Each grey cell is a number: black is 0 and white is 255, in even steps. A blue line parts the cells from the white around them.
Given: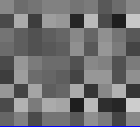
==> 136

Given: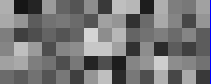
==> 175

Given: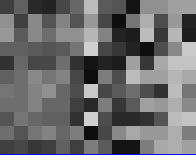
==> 63

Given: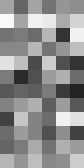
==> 164

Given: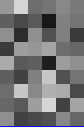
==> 151

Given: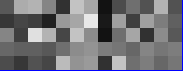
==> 88

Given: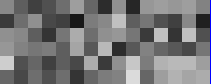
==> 136
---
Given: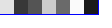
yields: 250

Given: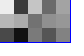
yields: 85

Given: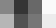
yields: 118

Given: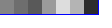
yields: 180

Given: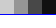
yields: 72

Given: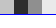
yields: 143

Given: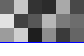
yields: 58

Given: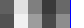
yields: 74
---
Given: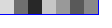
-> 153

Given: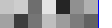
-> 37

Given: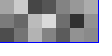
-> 131

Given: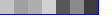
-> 87

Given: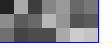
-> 154

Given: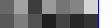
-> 117

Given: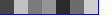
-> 42

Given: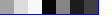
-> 133
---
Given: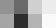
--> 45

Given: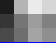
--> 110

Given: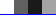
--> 96

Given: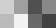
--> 242

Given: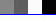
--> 94

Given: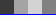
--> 164

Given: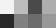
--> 129

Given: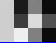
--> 239

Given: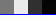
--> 234

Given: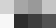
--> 46
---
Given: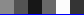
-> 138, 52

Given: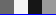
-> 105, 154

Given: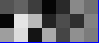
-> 83, 124

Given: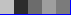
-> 194, 123

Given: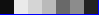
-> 14, 34

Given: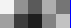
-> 243, 194

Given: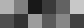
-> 179, 65

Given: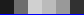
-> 27, 49

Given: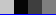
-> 199, 127

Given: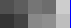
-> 80, 190
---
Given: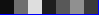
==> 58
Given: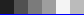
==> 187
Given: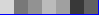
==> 97
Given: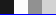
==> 211
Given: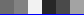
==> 163
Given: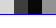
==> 146
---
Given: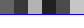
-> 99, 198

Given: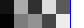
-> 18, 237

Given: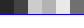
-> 39, 112

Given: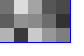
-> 114, 126

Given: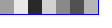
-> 159, 182

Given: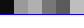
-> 13, 190

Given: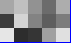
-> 167, 224

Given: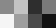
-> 137, 18

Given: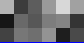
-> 180, 74
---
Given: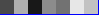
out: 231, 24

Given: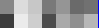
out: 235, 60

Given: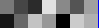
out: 225, 1

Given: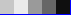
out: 235, 15

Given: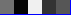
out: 240, 4

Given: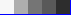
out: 247, 45

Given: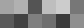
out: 204, 59
